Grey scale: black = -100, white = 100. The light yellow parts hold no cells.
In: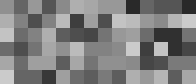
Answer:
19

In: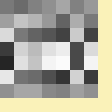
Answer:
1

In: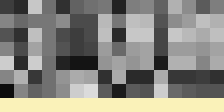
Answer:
56

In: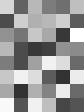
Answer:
44

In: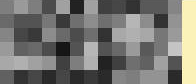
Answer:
-1

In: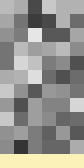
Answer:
-43

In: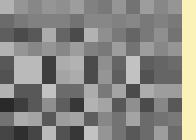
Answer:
6
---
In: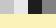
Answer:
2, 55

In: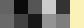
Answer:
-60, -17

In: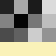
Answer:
72, -41

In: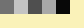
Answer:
-94, -11

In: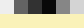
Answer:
66, 87

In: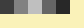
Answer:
-69, -52

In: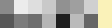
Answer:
63, -32

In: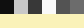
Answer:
-15, -88

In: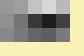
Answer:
46, 7

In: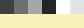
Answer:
79, -50
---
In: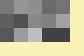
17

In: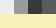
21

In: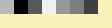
-99

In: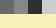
5

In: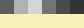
39

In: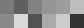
-25
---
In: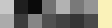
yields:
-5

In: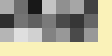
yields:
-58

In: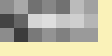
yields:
62

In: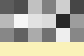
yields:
-69

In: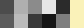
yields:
80

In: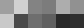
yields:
36

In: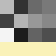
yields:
19

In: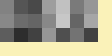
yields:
-21

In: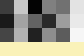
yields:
23
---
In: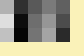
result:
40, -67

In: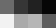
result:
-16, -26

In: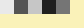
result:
83, -8

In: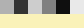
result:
39, 83

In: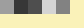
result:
24, 2

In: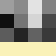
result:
24, -55

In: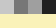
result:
56, -75

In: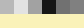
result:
44, 0

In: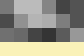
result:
-6, 19
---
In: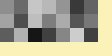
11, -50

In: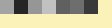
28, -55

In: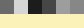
-17, 6

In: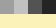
25, -72

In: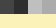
-47, 34

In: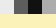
84, 35

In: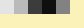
79, 2
